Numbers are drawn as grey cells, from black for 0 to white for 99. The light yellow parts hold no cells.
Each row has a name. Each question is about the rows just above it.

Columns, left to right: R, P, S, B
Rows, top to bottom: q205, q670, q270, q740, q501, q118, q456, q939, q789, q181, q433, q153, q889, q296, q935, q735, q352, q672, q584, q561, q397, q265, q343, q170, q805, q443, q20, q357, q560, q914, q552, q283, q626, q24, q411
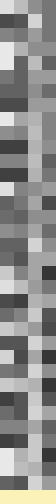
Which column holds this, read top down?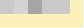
S
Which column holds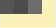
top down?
P
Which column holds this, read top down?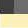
R
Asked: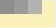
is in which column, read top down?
S
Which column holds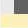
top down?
R

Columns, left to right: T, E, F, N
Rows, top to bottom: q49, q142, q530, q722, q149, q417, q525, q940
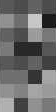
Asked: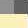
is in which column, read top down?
T
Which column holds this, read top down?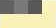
T
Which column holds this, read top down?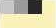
F
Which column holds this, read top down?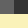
F
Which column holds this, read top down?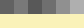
T

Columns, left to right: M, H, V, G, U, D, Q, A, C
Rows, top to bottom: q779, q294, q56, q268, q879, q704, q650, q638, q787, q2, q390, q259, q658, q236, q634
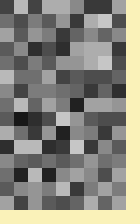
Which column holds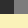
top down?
V
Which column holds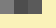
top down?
G
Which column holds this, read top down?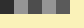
C
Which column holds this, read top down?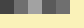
M

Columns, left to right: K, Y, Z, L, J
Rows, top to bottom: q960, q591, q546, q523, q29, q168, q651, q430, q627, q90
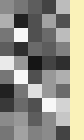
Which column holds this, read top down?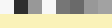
Y
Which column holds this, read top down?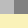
J
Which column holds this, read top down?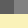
Z
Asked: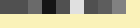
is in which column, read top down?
Z
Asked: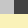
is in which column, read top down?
J
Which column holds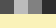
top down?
J
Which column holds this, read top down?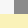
L

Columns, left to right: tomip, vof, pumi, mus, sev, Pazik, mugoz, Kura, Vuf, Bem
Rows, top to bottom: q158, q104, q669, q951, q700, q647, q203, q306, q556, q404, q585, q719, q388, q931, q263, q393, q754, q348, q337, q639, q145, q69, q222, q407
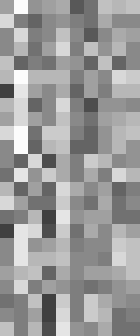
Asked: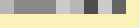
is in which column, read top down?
mus
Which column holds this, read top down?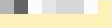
vof
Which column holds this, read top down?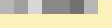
tomip
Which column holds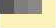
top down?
Pazik
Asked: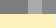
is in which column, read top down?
Pazik
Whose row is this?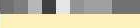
q393

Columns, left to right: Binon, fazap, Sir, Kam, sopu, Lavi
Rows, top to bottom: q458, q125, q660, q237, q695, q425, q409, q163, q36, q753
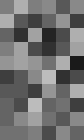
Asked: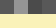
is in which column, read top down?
sopu
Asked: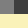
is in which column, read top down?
Sir

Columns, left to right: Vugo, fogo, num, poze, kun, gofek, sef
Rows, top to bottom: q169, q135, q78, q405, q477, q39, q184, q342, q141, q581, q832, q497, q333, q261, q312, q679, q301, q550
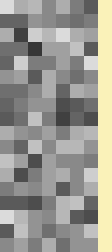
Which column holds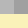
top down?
poze
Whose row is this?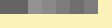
q135
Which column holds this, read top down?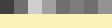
fogo
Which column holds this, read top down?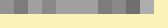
poze
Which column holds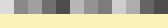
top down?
sef
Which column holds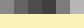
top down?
kun
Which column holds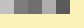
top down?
gofek

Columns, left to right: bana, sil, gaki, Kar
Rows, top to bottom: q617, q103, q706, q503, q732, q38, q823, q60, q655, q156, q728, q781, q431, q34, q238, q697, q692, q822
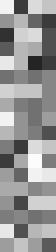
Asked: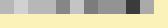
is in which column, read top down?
sil
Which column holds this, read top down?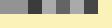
sil
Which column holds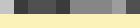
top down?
Kar

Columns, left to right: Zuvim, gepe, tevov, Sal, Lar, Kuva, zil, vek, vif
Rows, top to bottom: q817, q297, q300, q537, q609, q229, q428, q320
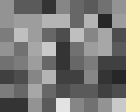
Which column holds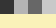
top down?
Sal
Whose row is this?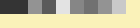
q320
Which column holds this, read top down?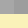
tevov
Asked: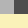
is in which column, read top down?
Lar

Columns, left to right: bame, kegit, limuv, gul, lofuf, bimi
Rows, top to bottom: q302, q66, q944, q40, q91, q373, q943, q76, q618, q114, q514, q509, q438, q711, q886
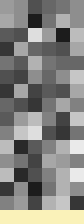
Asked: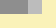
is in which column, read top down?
bimi
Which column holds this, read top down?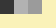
lofuf
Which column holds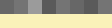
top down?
gul
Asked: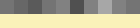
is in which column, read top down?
gul

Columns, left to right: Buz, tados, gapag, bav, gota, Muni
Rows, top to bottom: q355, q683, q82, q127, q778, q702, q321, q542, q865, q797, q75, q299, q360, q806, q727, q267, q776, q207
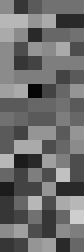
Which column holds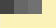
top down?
gota
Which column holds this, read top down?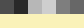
Muni
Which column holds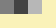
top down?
gapag
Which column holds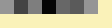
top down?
gapag
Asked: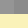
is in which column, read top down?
Muni
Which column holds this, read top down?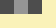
bav

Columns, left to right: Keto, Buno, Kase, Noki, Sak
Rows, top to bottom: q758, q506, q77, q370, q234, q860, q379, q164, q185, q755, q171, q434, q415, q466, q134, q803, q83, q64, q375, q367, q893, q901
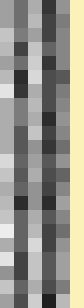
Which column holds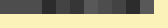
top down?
Noki
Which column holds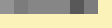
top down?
Sak
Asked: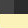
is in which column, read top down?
Noki
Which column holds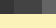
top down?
Noki

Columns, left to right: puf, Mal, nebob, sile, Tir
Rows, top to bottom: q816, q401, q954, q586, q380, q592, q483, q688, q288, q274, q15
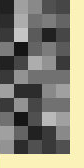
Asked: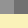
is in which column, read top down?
sile
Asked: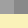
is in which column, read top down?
Tir
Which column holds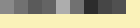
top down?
nebob
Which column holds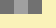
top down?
Tir
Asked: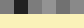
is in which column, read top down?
sile

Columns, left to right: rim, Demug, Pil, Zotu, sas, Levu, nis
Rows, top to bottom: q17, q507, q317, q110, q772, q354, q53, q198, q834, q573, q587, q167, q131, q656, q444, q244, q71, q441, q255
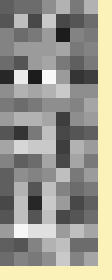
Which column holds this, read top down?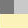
Pil
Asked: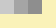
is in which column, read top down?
Zotu
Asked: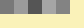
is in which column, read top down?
rim
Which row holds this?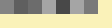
q167
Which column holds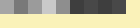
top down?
sas
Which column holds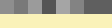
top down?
rim

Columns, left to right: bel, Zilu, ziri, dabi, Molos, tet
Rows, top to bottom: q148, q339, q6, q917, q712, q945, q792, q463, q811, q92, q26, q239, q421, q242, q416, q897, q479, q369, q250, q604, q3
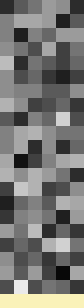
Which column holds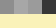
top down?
tet
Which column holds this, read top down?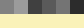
dabi
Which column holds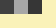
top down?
tet
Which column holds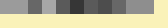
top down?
dabi
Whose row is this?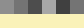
q917

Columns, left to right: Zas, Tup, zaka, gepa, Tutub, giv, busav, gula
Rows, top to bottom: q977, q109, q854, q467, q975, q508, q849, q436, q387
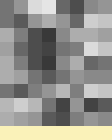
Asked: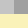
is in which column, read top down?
gula
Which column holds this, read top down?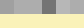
Zas
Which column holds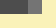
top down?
zaka
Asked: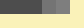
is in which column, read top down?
zaka
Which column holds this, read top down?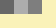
giv

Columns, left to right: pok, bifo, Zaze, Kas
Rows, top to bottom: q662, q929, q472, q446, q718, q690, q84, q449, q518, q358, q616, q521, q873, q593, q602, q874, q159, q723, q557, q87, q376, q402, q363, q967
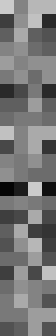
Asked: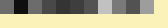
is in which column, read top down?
Kas
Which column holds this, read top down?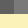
bifo
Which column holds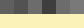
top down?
pok
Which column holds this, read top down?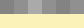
bifo

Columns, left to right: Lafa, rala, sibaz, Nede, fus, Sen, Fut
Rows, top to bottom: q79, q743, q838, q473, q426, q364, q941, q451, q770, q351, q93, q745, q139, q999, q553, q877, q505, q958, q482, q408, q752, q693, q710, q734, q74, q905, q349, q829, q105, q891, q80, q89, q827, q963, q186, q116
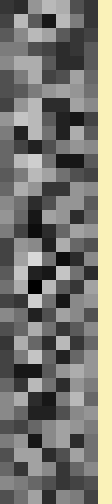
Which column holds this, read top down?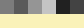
rala
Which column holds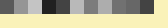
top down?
rala
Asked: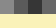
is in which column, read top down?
Sen

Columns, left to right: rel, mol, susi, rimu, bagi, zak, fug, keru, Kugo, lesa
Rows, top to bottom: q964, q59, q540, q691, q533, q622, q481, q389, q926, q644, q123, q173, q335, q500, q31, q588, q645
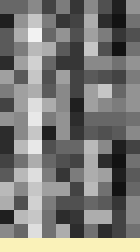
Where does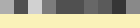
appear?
q31
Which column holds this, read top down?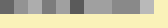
mol
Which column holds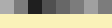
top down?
rimu
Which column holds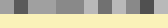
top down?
mol

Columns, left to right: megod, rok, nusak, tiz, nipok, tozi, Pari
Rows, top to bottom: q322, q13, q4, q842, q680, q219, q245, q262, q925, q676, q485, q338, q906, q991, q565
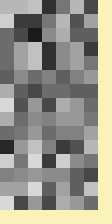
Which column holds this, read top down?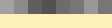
rok
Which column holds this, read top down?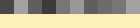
Pari
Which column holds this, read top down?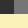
tiz
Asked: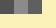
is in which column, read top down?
tozi
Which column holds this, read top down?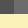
rok
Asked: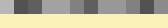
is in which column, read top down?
tozi
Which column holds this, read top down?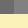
tiz

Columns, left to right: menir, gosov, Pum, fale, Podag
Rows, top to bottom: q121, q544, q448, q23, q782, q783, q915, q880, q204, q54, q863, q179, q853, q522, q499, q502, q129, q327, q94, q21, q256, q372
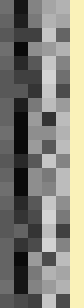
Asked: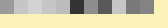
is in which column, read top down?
fale
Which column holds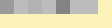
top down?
Podag
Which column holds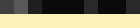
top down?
gosov
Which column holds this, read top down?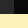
gosov
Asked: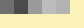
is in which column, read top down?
Podag

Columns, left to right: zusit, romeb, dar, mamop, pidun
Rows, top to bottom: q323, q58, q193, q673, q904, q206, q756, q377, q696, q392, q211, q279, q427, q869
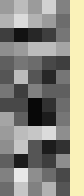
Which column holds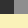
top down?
pidun
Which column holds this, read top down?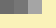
pidun
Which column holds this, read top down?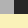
dar

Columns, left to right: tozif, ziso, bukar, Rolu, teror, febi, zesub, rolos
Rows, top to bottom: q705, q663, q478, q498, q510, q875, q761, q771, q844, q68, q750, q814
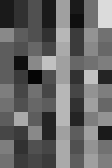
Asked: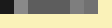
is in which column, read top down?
tozif
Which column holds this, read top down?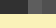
ziso
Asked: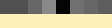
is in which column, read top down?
bukar

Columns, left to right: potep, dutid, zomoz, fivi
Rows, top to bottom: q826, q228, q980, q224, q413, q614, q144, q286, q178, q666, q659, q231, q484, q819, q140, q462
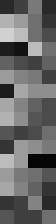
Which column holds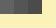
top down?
zomoz
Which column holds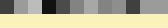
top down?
dutid
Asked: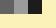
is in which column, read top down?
potep
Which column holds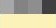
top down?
dutid

